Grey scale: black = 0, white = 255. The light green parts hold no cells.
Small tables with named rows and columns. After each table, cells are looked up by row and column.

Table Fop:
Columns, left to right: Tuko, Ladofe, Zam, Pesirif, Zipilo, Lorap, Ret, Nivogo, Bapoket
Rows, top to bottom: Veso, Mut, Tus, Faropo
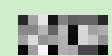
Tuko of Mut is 136
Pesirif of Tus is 158
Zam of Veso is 230
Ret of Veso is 101
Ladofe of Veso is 162
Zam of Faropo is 247
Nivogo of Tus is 196
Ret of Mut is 215

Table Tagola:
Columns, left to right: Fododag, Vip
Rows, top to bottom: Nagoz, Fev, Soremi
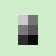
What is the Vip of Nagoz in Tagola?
116
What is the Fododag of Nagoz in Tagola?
202
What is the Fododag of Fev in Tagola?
120
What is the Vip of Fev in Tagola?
86
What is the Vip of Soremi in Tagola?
9
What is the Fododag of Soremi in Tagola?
46

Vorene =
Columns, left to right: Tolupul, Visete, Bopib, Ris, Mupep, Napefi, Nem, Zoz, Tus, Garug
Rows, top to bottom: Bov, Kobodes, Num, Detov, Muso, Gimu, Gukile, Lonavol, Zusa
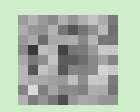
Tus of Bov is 170
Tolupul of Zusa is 178
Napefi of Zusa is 150
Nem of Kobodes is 116
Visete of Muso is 122
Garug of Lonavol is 115
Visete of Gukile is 169
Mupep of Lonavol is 136
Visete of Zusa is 124

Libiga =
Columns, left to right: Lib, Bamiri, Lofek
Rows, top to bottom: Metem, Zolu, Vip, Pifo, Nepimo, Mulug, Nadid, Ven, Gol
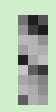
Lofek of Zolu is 28
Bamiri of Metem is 30
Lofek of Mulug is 55
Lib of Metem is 113
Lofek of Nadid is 130
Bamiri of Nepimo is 165
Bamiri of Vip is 179
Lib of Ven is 184
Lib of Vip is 184
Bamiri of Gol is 176
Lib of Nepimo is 32
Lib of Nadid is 167
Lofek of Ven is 142
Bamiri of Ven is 171
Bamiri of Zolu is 61
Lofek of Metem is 84

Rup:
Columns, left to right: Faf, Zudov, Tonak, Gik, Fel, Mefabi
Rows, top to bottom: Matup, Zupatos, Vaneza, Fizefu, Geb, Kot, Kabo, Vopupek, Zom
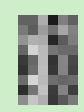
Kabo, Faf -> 108
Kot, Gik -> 55
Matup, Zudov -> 98
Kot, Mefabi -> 67
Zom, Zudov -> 197
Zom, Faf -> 142
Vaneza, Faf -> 147
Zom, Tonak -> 175
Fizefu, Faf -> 102
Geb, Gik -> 51
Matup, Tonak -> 173
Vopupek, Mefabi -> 62
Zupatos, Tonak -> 156

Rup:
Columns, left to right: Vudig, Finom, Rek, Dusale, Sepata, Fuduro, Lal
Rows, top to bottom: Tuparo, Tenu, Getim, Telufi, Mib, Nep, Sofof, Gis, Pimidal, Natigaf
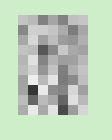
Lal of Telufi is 162
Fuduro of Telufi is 168
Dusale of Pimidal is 168
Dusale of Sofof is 226
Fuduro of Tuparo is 191
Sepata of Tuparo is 130
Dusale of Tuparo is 165
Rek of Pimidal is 187
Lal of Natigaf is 213
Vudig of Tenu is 135
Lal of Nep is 195

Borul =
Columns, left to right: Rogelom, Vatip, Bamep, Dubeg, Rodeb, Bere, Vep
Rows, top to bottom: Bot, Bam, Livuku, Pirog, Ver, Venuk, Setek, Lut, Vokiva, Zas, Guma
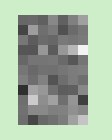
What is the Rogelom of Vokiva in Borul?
110
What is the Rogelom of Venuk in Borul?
118
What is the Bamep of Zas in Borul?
137
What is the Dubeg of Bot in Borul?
136
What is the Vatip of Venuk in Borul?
105
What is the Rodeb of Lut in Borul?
93
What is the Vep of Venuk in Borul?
127
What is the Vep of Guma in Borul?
196
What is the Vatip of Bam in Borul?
157
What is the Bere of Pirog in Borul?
183
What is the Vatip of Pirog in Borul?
85
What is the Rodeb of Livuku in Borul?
121
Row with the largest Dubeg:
Vokiva

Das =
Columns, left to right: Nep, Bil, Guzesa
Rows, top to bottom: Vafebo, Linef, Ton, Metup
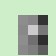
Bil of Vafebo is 135
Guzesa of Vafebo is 51
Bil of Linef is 203
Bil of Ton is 112
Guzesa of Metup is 94
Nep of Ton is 142
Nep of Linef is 137
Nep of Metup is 137
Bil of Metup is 126
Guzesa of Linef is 121
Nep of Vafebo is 141
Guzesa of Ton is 46

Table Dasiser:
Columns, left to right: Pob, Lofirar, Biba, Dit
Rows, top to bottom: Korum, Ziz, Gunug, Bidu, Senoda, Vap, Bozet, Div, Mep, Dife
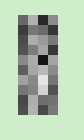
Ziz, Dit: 53
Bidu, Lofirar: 125
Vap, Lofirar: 166
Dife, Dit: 121
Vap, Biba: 184
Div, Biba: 211
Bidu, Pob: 83
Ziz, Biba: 107
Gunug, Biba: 153
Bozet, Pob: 160
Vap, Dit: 140
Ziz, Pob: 60
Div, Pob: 118
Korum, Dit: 139
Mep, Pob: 72

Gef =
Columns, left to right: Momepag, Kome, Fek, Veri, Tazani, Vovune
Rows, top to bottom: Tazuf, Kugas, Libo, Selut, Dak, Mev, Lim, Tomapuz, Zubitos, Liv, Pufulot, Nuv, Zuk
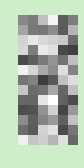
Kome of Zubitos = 101
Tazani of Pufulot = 96
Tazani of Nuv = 75
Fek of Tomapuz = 115
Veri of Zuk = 181
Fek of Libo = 216
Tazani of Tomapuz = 102
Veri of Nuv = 225
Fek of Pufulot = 133
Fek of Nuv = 211
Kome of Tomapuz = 107
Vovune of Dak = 191
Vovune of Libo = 108
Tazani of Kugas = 91
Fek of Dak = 123
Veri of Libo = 209

